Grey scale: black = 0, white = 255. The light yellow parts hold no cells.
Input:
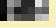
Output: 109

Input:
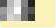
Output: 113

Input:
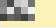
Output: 181

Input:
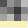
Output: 57

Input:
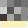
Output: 179

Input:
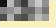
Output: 159

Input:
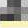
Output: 104

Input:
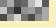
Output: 116
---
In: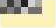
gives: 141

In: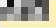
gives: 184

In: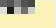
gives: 125

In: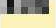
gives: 172

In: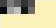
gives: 93

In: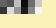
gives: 190

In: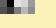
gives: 226

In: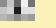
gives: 30
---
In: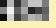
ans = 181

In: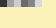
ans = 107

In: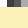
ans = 62

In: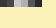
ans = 176

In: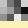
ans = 88

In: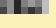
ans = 53

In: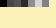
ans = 143

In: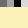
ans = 164

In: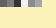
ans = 242
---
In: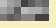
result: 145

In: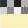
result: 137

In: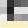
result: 33

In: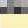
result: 117

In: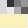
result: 233

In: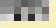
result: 148

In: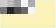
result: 37
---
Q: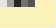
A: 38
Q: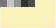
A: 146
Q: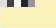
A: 250
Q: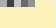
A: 199
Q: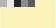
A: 38
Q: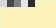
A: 128
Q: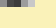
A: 60
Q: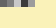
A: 200
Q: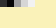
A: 159
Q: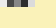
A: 135
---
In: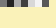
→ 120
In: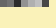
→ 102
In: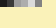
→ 28
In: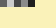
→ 97
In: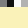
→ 125
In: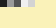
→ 29
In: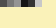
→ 78
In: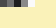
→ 73
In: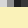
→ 215
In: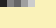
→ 34
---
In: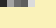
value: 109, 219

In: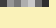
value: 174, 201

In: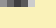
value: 64, 204

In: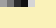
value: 46, 213

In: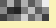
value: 123, 236

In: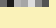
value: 166, 221

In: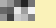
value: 230, 243

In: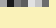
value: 94, 225

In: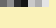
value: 20, 228
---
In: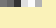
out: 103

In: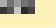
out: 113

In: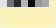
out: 114

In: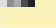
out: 143

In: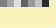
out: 167

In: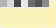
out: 217

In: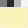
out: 43
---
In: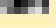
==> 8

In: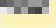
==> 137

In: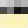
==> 165

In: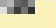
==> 103

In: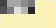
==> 167

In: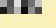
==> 224
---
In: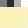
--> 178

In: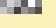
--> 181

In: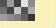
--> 67

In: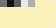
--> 90

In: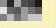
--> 169

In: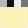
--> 237

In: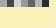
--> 213

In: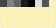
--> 98

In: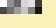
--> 101

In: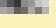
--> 54
